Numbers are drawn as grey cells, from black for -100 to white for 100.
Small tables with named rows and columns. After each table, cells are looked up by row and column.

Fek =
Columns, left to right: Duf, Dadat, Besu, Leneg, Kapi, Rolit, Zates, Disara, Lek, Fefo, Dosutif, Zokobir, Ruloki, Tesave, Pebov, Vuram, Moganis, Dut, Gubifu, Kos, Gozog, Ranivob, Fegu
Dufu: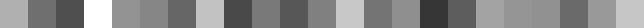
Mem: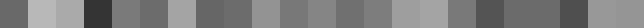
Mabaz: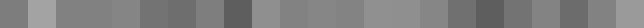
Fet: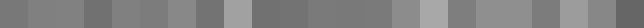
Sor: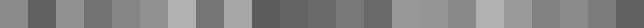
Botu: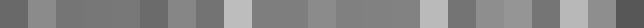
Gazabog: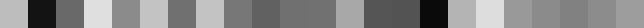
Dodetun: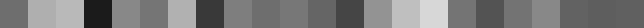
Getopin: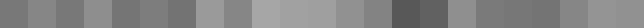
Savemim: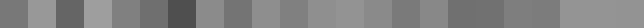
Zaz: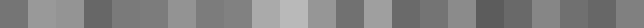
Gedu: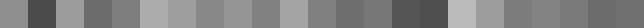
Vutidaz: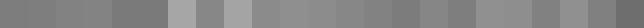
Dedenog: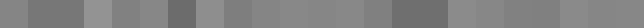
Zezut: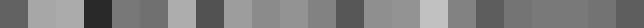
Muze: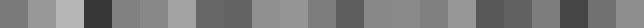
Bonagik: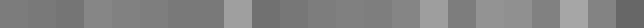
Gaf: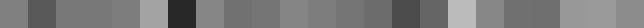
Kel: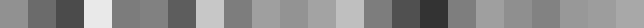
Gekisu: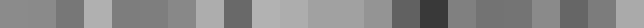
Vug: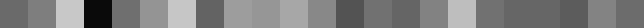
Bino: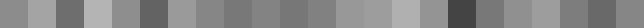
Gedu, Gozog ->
-4
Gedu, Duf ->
12
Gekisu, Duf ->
9
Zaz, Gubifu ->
-18
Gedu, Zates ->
24
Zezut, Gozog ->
-5
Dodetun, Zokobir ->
-21
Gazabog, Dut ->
73
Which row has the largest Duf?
Gazabog

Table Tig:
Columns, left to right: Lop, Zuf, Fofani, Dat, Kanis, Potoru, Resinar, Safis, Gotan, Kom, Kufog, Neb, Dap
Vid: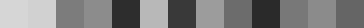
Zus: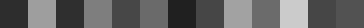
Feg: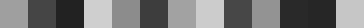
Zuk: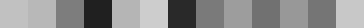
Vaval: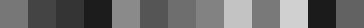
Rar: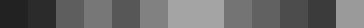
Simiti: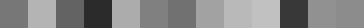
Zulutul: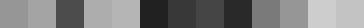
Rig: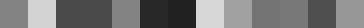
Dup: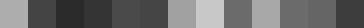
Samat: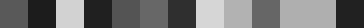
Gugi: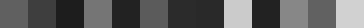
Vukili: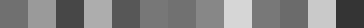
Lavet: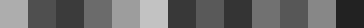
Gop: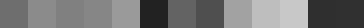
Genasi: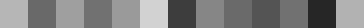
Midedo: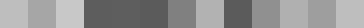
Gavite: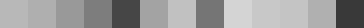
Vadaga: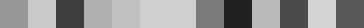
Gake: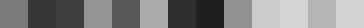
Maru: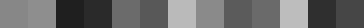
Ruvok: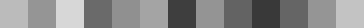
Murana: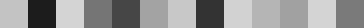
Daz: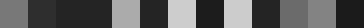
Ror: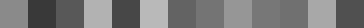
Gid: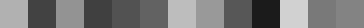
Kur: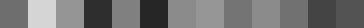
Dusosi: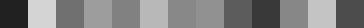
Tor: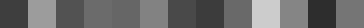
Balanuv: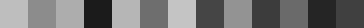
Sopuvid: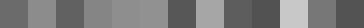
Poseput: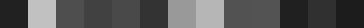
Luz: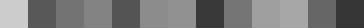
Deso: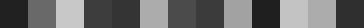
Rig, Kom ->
-10
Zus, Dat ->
-1
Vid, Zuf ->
64
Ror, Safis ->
-9
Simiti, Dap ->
10
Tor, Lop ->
-51
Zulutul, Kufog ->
18
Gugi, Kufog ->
6
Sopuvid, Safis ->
30
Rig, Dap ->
19
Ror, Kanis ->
-44

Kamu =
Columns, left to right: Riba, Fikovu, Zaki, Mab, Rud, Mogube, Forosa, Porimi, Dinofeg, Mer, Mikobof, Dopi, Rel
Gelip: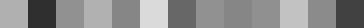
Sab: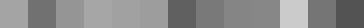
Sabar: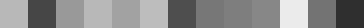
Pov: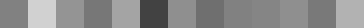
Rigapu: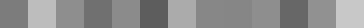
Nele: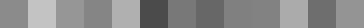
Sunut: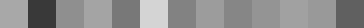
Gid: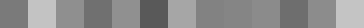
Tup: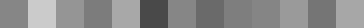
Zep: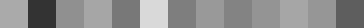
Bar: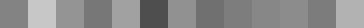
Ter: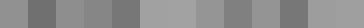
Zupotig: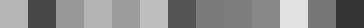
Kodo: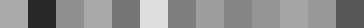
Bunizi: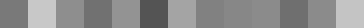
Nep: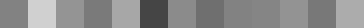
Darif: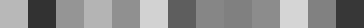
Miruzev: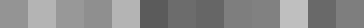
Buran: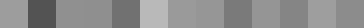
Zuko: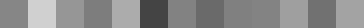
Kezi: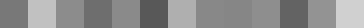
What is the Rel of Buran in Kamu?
10
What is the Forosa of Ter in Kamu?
27
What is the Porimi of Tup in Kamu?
-17
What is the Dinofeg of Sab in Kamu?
4
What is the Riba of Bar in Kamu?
3
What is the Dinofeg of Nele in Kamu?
0
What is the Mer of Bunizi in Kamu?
9
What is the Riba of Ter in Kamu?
14
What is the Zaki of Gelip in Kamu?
14
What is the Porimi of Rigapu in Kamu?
6
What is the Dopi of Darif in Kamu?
1
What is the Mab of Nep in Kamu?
-4
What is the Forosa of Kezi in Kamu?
37

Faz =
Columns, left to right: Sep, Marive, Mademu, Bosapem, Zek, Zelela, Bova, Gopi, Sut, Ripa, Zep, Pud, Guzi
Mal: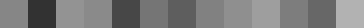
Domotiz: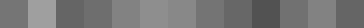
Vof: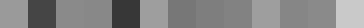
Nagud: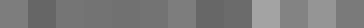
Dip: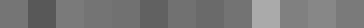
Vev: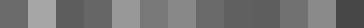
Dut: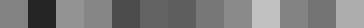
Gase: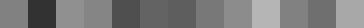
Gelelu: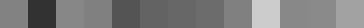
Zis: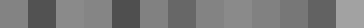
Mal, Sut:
12
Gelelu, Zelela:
-22
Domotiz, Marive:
25
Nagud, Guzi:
-4
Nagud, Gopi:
-19
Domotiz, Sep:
-8
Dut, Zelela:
-22
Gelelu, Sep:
2
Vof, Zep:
5
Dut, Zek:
-41
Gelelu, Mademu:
6
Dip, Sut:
-10
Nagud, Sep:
-2
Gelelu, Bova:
-19
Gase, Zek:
-38
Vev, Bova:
7
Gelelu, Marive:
-61
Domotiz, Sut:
-19
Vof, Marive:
-46

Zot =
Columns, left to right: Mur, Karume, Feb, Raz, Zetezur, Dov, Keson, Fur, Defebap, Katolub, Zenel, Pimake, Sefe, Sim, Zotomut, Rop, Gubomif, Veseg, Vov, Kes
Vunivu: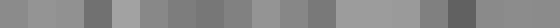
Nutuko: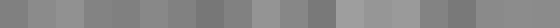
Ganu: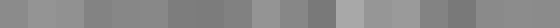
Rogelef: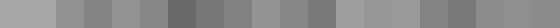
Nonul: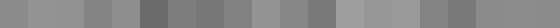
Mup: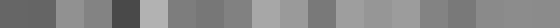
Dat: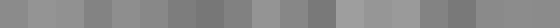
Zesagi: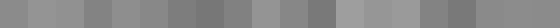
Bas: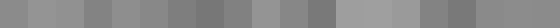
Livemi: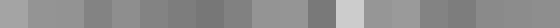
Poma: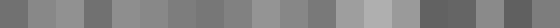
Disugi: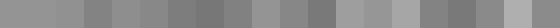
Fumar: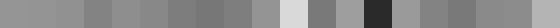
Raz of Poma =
-11
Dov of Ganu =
7
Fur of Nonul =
-7
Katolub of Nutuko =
16
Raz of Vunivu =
-11
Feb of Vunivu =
14
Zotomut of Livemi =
21
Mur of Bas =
9
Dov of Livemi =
3
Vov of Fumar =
10
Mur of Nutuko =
0
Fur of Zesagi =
-7
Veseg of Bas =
8
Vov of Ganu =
10
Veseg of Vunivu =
8
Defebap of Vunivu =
1
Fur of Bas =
-7
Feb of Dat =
14

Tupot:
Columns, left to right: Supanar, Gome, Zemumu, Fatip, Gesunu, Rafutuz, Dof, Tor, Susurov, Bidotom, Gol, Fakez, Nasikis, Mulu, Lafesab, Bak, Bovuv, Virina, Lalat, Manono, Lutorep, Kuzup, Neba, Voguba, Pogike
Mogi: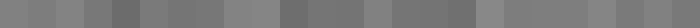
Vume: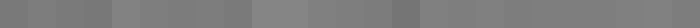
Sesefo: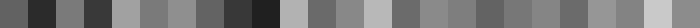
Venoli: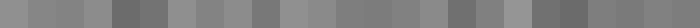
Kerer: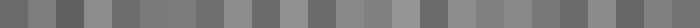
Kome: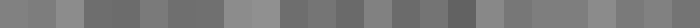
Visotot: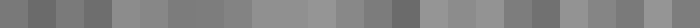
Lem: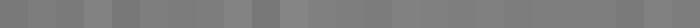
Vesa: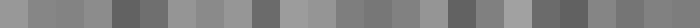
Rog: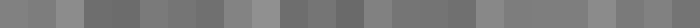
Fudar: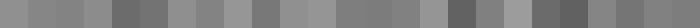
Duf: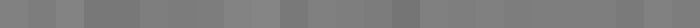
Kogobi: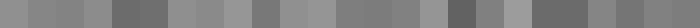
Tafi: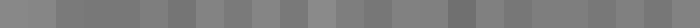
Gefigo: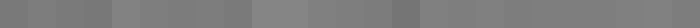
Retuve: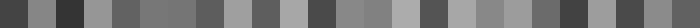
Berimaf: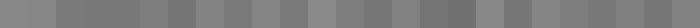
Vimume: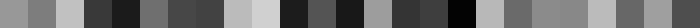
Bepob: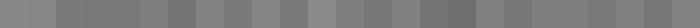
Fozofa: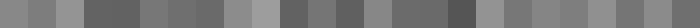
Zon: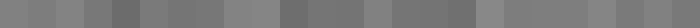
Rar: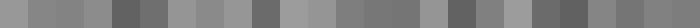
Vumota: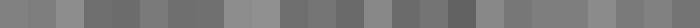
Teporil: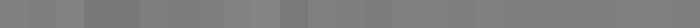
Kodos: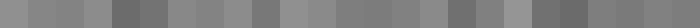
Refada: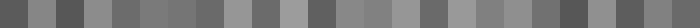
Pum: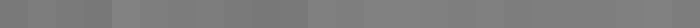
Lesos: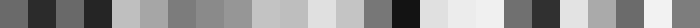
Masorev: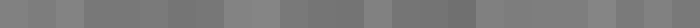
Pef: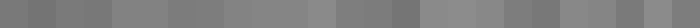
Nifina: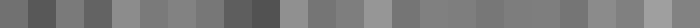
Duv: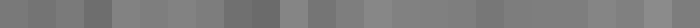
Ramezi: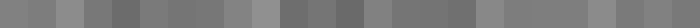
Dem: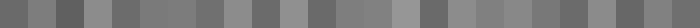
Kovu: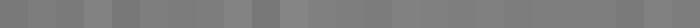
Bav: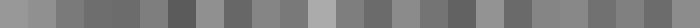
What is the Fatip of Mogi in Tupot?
-6
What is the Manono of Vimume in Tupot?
9
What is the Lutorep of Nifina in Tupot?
-8
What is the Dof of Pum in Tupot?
-3
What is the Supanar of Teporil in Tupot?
1
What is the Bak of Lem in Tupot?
0
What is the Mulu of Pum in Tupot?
1
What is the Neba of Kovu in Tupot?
-4
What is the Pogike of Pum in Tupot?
-2
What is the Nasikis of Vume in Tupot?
-1
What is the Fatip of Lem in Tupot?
2
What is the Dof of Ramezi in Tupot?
-8
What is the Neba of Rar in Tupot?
-8
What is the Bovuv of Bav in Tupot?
-23

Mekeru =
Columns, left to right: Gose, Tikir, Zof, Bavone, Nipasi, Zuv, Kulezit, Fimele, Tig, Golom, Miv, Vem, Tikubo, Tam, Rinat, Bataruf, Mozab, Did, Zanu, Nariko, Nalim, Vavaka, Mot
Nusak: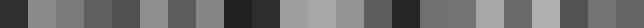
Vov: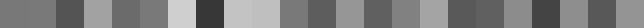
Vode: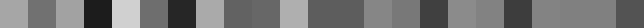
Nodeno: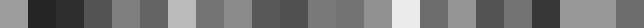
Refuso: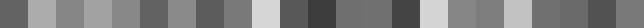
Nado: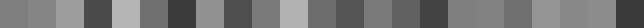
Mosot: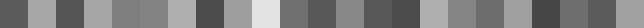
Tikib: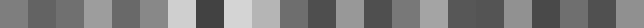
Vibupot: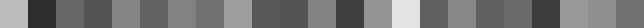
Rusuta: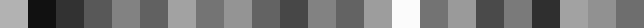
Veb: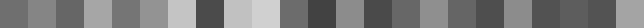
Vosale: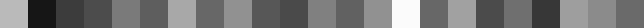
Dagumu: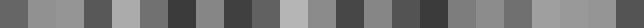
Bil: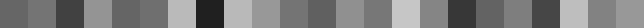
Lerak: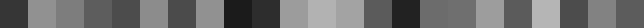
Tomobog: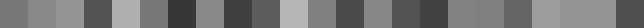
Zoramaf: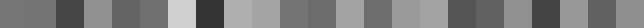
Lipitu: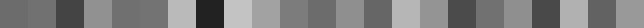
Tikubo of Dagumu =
-44
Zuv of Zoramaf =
-13
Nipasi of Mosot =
-1
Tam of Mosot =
-32
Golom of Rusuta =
-22
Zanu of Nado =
-13
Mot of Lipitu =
20
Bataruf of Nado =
-48
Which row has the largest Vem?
Lerak

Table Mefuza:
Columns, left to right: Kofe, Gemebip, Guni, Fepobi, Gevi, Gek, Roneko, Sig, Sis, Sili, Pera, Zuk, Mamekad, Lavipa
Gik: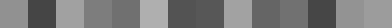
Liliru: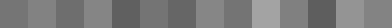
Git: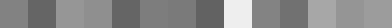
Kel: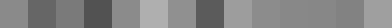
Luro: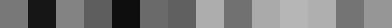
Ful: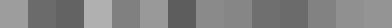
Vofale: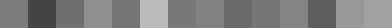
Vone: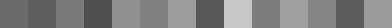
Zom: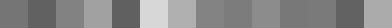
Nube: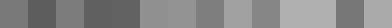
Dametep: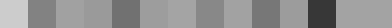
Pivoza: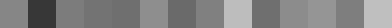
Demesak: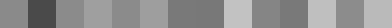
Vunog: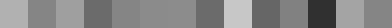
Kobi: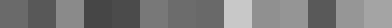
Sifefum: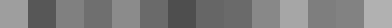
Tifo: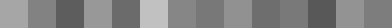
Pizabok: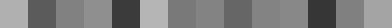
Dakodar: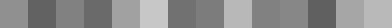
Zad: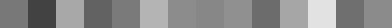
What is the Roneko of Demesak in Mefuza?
-5
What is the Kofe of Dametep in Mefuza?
60
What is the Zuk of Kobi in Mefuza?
-30
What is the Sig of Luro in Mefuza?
36
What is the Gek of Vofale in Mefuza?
46
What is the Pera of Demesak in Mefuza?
-5
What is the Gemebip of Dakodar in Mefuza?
-23
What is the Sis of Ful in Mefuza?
5
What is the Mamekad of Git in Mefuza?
17
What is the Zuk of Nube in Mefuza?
38

